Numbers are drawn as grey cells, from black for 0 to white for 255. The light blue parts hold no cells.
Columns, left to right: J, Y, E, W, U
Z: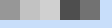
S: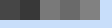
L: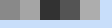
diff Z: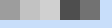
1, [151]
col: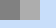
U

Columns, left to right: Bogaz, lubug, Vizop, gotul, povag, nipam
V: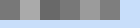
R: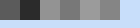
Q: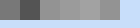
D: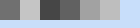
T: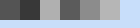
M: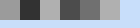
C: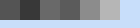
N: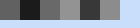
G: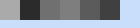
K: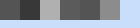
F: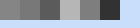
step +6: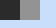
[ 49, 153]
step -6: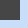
[64]

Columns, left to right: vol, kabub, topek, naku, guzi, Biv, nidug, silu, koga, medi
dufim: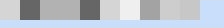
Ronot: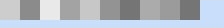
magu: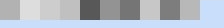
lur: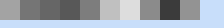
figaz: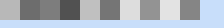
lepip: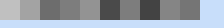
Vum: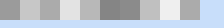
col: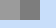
koga
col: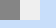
koga
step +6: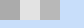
[177, 233, 190]
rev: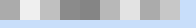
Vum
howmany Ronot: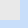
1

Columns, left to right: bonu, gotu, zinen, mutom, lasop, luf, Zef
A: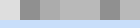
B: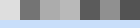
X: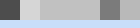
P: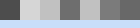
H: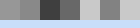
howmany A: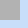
0
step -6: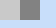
[195, 124]
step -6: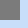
[117]
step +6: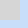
[220]
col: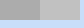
zinen

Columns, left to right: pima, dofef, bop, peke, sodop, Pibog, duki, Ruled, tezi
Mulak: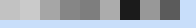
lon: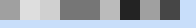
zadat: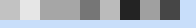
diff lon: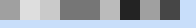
3, [208]
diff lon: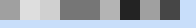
6, [187]
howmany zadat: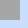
2
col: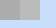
Pibog
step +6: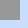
[158]
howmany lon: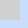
1
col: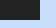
duki

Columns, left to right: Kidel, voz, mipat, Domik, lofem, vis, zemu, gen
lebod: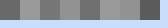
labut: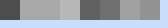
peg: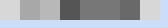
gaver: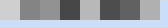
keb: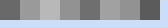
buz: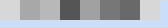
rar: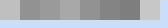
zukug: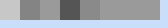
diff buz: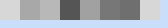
7, [105]
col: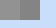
voz
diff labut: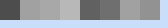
2, [168]
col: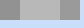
mipat
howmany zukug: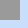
4
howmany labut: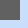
1
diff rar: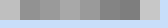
5, [146]

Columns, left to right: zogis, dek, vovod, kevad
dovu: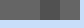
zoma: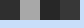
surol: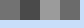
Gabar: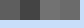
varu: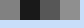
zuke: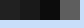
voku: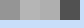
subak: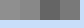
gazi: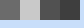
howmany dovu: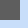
0
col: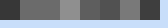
kevad

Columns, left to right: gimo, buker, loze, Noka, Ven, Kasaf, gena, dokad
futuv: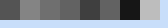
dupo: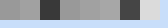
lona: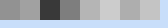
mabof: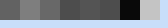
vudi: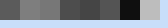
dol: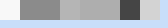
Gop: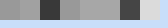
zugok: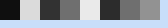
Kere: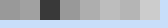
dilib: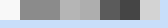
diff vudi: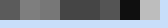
4, [77]
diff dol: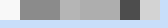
7, [69]
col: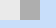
Ven

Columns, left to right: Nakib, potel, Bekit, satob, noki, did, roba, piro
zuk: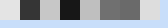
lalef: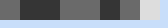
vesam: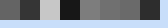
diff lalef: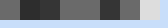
2, [53]
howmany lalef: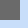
4
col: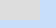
piro
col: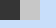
Bekit

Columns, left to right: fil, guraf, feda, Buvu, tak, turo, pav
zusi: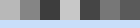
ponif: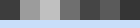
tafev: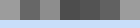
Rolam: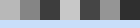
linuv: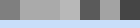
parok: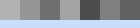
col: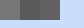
turo
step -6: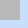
[178]
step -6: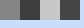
[127,  55, 194,  63]

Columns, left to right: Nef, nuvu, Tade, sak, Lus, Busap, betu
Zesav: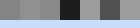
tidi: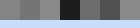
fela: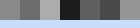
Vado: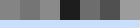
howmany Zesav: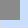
1
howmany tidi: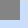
1
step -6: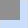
[138]

